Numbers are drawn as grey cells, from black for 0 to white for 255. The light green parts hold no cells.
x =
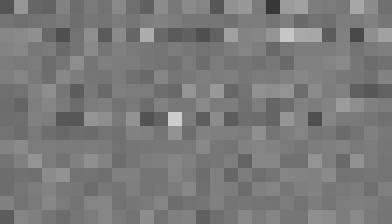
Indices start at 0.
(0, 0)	85
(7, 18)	126
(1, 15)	118
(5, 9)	113
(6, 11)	110
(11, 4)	114
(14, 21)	115
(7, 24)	155
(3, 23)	124
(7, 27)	123
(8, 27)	112
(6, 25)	95
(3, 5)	115
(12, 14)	109
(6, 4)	118
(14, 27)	118
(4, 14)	109
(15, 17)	136
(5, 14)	127
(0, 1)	150
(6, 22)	139
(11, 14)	117
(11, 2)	148
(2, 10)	172
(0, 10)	97
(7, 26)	128
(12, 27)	116
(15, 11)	114
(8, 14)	94
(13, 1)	118
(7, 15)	124
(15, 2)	127
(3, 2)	120
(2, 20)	198
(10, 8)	114
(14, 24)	125
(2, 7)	90
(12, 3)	139

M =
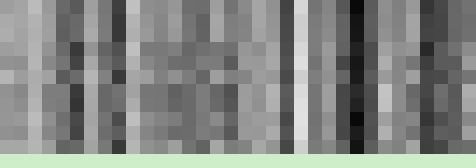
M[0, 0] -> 158
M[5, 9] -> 166
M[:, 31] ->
[72, 70, 70, 91, 91, 74, 110, 106, 80, 94, 71]
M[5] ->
[180, 157, 172, 161, 91, 107, 181, 129, 57, 166, 158, 129, 144, 124, 102, 158, 128, 133, 157, 152, 74, 206, 126, 145, 101, 27, 92, 154, 134, 159, 72, 74, 101, 117]
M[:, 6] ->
[159, 165, 170, 148, 168, 181, 169, 167, 164, 168, 163]
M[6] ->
[146, 136, 174, 125, 125, 58, 169, 104, 114, 162, 118, 117, 97, 107, 124, 103, 81, 156, 147, 178, 91, 218, 117, 158, 71, 43, 78, 195, 140, 104, 71, 110, 89, 173]
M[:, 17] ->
[138, 131, 132, 150, 154, 133, 156, 157, 150, 153, 131]
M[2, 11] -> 133
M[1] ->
[170, 166, 178, 158, 97, 105, 165, 121, 56, 179, 148, 135, 156, 116, 98, 166, 126, 131, 165, 148, 72, 205, 123, 136, 99, 20, 94, 141, 130, 164, 65, 70, 104, 110]
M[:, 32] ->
[103, 104, 103, 113, 91, 101, 89, 91, 94, 91, 105]
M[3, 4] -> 106
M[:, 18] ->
[165, 165, 162, 142, 153, 157, 147, 145, 156, 152, 167]
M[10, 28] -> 129
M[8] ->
[150, 153, 187, 143, 111, 73, 164, 115, 76, 190, 142, 131, 124, 107, 121, 138, 102, 150, 156, 157, 72, 224, 114, 143, 73, 9, 83, 159, 130, 134, 54, 80, 94, 136]
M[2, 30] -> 68
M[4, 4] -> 117
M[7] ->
[149, 142, 179, 127, 123, 52, 167, 104, 110, 172, 120, 118, 101, 106, 124, 105, 86, 157, 145, 175, 87, 223, 117, 157, 72, 34, 76, 192, 140, 110, 64, 106, 91, 166]
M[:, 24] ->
[87, 99, 100, 98, 70, 101, 71, 72, 73, 70, 98]
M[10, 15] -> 166
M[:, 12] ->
[150, 156, 152, 127, 110, 144, 97, 101, 124, 107, 158]
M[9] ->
[145, 142, 179, 134, 119, 68, 168, 109, 94, 173, 133, 122, 107, 108, 124, 119, 89, 153, 152, 170, 83, 221, 116, 151, 70, 28, 80, 176, 134, 115, 65, 94, 91, 159]
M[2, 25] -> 22
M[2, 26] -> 93
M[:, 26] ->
[91, 94, 93, 78, 80, 92, 78, 76, 83, 80, 94]
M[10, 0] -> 167
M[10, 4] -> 100
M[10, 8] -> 57

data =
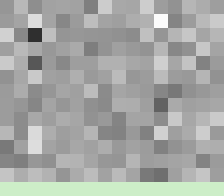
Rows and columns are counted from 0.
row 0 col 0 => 150
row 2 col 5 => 151
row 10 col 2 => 221
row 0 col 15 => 158
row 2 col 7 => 148
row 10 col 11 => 129
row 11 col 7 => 151
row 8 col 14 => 182
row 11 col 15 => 155
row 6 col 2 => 139
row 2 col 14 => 165
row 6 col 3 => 150
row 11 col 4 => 181
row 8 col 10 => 164
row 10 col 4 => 155
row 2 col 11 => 149
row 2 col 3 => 191
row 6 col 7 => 139
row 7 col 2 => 134
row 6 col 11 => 134
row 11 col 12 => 164
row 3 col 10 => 147
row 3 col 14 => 199
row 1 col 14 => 185
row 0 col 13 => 182
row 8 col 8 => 132
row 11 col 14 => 131
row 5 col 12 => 156
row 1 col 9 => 173
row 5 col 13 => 153
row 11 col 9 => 181
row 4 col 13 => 195
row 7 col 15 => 167
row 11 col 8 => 149
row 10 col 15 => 174
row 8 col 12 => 201
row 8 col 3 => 158
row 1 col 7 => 163
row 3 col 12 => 135

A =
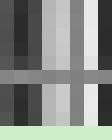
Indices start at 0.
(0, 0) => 83
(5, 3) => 130
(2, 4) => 202
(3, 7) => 44
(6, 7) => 44
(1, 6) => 232
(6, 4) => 202
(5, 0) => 132
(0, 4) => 197
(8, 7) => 46
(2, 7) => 44
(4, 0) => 86
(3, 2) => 72
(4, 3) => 179
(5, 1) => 139
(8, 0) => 83
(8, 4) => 196
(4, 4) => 197
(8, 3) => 182
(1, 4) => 199
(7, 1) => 44

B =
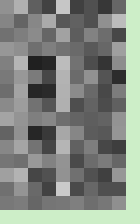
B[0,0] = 145
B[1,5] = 97
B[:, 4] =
[198, 87, 162, 114, 188, 179, 177, 176, 110, 167, 181, 147, 146, 202, 119]
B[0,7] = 55
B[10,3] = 69
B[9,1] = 145
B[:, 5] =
[64, 97, 93, 106, 114, 107, 139, 78, 100, 134, 97, 74, 112, 74, 127]
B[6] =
[109, 163, 38, 42, 177, 139, 105, 72, 124]
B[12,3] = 81
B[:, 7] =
[55, 144, 109, 103, 52, 84, 72, 76, 99, 88, 71, 123, 64, 79, 119]
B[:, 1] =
[176, 100, 126, 143, 181, 152, 163, 157, 148, 145, 165, 111, 179, 148, 124]
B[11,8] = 102
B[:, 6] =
[80, 80, 130, 89, 77, 145, 105, 99, 94, 92, 126, 108, 81, 103, 110]
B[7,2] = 114
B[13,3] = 66
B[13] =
[112, 148, 105, 66, 202, 74, 103, 79, 79]
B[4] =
[128, 181, 32, 38, 188, 114, 77, 52, 141]
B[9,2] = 38
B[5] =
[121, 152, 123, 71, 179, 107, 145, 84, 44]
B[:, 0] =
[145, 133, 113, 151, 128, 121, 109, 138, 164, 99, 135, 117, 160, 112, 120]
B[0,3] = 66

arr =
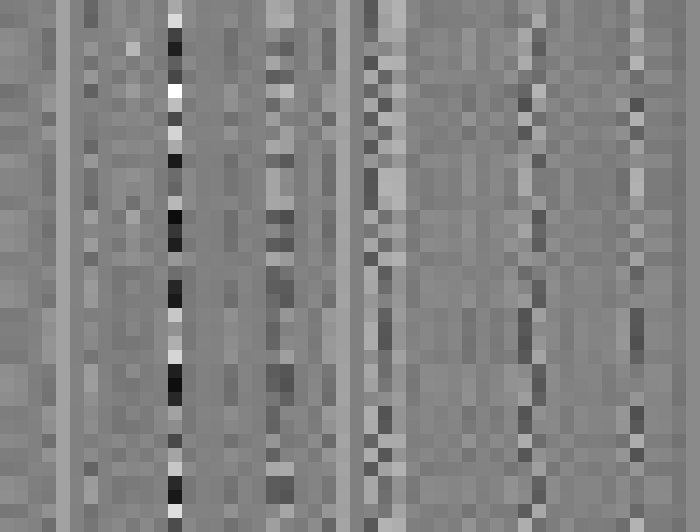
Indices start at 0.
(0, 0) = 125
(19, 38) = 124
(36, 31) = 124
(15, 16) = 111
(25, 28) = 161
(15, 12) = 13
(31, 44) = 114
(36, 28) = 164
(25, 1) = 121
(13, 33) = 144
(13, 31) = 131
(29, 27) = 83
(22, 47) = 130
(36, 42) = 127
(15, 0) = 144
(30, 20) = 124
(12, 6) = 113
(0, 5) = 129
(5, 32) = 133
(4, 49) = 138
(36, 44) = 140
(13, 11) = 123
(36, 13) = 130
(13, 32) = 126
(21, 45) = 138
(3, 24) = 163
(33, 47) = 120
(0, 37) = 142
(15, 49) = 138
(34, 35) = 132
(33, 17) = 124
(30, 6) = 141
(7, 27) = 88
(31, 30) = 127
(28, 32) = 130
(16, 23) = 107
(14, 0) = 123
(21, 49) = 138
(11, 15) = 127
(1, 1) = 122

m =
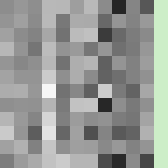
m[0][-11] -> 141
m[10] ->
[161, 177, 129, 197, 143, 159, 157, 137, 152, 130, 148]
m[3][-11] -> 183
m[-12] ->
[141, 151, 142, 184, 183, 158, 185, 139, 37, 133, 87]
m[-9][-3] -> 112
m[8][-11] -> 181
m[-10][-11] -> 161
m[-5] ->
[143, 146, 145, 180, 122, 194, 196, 39, 142, 121, 144]
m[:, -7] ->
[183, 120, 114, 147, 114, 143, 114, 122, 127, 102, 143, 203]
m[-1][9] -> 138
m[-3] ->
[202, 149, 93, 227, 102, 161, 80, 132, 89, 99, 177]
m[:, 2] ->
[142, 139, 131, 117, 143, 148, 151, 145, 133, 93, 129, 170]
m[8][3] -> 213
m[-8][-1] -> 157
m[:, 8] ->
[37, 149, 105, 112, 148, 111, 122, 142, 124, 89, 152, 41]
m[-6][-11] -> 172
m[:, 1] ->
[151, 160, 140, 148, 135, 148, 174, 146, 153, 149, 177, 155]
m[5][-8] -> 203
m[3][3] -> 188
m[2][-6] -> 187
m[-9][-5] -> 118
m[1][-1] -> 153
